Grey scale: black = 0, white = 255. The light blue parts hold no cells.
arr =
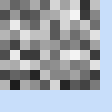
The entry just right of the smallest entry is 171
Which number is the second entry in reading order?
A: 100
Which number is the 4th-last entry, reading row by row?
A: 37
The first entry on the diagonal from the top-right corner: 193
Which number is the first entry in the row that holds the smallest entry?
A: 181
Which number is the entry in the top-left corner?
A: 152
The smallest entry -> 28
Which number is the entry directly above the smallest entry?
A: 100
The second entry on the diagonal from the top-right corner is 58
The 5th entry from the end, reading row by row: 213
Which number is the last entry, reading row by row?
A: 122
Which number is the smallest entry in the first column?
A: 67
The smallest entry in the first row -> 49
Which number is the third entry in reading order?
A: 122
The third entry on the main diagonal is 143
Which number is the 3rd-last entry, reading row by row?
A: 89

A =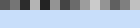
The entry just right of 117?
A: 44
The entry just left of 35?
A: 180

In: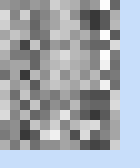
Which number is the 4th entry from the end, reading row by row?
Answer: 90
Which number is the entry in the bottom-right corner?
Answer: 207
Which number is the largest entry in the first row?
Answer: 252
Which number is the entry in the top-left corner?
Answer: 154
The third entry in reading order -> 133
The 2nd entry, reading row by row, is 143
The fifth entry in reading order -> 143
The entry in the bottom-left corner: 175
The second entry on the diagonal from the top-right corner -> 90
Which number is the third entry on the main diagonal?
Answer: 154
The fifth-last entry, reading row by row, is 154
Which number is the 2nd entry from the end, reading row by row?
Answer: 79
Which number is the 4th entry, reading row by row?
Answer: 154
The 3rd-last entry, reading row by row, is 68
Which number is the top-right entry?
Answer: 102
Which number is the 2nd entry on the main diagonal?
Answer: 133

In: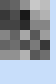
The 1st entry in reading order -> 88
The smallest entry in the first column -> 55
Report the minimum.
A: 24
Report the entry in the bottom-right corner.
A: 110
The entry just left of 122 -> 76
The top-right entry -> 189
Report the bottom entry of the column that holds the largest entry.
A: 88
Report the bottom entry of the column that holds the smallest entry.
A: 178
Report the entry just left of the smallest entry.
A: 76

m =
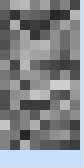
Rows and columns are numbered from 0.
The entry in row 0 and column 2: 183
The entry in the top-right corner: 69
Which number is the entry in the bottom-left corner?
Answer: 130
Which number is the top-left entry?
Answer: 119
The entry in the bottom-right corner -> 60
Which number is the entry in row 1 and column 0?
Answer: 88
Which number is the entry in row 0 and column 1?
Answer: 174
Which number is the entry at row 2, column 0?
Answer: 69
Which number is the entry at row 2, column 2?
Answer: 51

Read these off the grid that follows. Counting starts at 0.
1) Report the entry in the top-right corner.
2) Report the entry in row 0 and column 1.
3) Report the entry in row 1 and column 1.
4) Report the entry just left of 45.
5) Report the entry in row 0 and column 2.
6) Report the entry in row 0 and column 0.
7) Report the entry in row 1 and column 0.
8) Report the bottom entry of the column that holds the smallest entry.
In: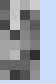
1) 205
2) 196
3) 196
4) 90
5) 174
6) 90
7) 112
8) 143

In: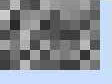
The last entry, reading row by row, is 114
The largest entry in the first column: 203
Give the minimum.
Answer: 41
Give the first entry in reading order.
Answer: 114
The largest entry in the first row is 184
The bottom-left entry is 61
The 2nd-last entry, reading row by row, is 152
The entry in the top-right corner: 114
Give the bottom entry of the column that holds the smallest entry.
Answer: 92
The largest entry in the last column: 164
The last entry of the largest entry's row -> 92
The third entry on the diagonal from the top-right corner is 103
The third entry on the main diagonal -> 152
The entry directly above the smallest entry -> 72
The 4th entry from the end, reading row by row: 61
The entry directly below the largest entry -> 134
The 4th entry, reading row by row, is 72
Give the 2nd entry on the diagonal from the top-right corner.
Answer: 114

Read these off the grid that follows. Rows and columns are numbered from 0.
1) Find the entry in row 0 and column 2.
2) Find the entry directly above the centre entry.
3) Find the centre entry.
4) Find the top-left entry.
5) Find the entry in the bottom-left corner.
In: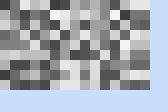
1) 231
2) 169
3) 211
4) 62
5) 200

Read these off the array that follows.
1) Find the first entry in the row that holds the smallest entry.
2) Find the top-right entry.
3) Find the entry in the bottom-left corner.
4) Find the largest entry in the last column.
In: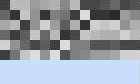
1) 103
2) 83
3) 62
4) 208

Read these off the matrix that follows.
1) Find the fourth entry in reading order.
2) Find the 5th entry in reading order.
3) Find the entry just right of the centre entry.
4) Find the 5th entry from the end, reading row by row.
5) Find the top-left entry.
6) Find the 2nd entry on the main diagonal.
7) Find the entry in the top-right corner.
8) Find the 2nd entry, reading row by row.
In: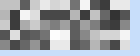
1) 203
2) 233
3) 94
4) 103
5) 194
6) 60
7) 233
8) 194

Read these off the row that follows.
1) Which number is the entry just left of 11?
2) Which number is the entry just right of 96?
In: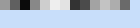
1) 96
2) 11

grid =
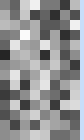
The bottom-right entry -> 132
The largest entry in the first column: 187
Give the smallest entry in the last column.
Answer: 58
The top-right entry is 187
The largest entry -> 250
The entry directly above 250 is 141
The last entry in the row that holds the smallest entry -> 141
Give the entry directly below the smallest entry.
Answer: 132
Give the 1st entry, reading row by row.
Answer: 132
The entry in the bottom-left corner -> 141
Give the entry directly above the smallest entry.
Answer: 99
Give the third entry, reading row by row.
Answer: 208
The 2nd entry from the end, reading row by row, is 110
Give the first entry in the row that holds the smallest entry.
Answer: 37
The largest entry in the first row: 240
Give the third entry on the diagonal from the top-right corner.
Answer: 89
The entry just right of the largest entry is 175
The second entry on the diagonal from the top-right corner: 141
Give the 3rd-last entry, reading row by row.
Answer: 110
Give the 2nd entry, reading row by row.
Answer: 99
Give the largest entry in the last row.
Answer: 208
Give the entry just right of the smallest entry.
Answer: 175
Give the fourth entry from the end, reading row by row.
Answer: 199
